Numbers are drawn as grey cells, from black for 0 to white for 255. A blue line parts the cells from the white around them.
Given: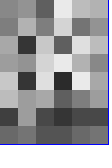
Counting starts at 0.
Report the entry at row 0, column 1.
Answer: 147
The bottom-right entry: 116
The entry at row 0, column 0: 136
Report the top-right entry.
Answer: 178
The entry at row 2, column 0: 168
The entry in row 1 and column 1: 178
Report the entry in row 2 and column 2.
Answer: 200
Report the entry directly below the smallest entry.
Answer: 95
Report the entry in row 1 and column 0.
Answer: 126
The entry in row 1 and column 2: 126
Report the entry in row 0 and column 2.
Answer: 95

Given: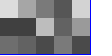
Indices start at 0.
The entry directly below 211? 154
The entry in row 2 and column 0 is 110
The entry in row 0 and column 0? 220
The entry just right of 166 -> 122

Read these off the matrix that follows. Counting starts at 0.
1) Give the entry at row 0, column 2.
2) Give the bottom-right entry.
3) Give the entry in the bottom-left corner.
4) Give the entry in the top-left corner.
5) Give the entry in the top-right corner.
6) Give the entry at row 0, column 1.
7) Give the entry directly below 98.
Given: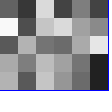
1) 218
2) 33
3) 179
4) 98
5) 67
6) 55
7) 249

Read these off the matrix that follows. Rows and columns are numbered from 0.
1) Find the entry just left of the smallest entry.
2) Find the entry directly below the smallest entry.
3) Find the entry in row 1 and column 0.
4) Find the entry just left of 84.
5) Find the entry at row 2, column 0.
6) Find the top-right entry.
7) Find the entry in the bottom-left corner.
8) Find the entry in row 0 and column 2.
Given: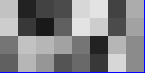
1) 56
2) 182
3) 205
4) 150
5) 117
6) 172
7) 96
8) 66

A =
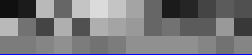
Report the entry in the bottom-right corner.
133
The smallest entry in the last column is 56
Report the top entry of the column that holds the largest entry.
219
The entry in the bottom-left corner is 124
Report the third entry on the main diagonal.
133
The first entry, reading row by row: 16
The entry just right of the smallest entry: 27
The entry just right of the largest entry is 196
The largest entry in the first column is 185
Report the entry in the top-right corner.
80
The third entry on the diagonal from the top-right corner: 133

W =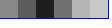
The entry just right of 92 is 30
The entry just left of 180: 112
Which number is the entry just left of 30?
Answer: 92

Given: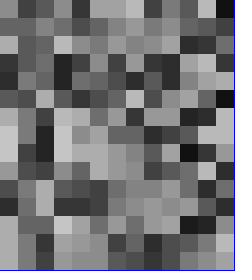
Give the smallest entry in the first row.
17
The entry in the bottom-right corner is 162
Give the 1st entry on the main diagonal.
140
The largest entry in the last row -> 173
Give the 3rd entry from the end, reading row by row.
122
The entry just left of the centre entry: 162
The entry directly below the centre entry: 152
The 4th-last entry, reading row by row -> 77
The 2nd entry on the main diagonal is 100
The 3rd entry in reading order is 89
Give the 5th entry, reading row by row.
54
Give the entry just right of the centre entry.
100
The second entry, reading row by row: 65
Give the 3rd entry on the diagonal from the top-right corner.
45
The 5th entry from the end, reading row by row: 54
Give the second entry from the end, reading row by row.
140
